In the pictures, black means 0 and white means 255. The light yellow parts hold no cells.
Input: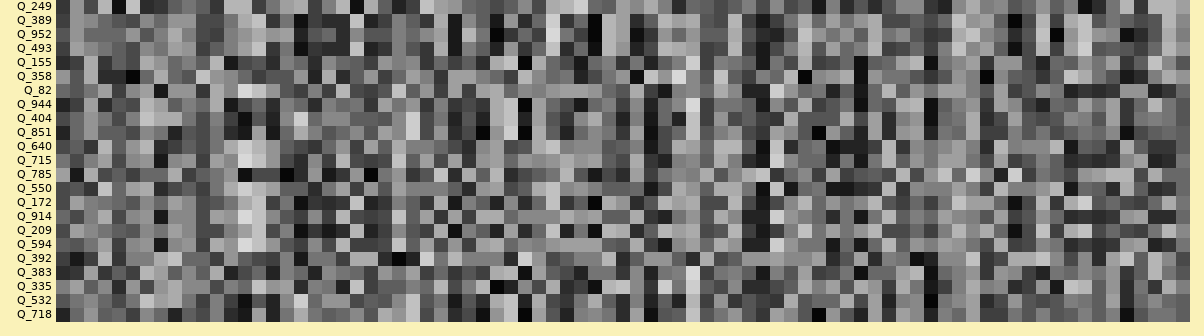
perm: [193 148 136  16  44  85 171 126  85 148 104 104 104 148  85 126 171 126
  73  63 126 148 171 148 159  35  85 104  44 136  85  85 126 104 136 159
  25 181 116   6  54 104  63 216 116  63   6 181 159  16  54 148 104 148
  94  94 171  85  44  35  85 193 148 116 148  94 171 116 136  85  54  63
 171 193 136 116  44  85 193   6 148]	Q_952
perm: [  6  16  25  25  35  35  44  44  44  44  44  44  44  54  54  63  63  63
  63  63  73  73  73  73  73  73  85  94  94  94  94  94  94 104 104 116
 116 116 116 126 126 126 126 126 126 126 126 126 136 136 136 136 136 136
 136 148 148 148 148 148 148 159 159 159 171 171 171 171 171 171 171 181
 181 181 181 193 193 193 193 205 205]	Q_335
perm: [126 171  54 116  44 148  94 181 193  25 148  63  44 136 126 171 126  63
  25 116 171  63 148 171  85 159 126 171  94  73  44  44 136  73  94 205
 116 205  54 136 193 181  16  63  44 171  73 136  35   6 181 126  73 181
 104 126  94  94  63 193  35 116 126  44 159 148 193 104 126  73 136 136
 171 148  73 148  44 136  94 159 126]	Q_335
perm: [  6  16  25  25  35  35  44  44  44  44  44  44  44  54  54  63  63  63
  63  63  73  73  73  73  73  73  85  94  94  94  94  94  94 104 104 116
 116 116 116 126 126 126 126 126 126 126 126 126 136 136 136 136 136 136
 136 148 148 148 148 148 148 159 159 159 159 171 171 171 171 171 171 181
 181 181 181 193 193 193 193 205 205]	Q_392
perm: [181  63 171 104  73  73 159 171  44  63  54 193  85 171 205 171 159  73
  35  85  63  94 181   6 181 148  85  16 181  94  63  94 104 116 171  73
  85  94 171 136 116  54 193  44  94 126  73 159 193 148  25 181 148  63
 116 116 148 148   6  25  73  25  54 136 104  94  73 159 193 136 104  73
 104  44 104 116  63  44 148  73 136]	Q_389
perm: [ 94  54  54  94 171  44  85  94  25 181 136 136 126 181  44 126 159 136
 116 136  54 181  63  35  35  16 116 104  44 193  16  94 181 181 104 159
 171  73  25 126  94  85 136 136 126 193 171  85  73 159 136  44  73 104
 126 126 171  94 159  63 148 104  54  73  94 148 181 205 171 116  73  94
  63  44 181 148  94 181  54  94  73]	Q_640

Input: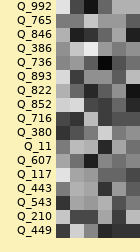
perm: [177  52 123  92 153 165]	Q_443
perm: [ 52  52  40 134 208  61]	Q_449

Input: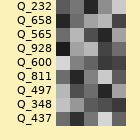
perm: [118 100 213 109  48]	Q_437
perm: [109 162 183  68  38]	Q_658

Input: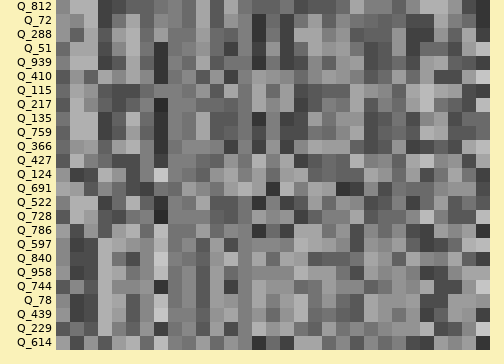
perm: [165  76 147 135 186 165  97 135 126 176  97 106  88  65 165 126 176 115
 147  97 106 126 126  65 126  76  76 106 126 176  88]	Q_427
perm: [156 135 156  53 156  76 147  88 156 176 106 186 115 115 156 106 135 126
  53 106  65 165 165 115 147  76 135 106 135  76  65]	Q_786
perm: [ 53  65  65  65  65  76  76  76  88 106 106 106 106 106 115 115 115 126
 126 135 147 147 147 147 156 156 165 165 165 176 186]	Q_51
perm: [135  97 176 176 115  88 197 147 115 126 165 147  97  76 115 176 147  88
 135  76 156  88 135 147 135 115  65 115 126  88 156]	Q_229
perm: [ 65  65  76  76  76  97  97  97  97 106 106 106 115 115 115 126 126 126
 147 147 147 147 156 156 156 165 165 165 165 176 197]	Q_124

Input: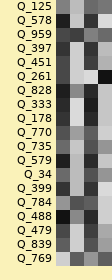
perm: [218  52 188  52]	Q_399
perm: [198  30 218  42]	Q_333
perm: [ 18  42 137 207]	Q_488
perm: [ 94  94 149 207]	Q_769
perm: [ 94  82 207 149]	Q_784
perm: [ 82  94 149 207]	Q_784
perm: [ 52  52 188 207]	Q_397

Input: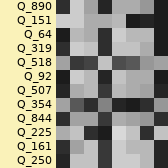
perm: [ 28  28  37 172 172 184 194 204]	Q_92
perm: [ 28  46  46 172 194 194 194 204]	Q_319

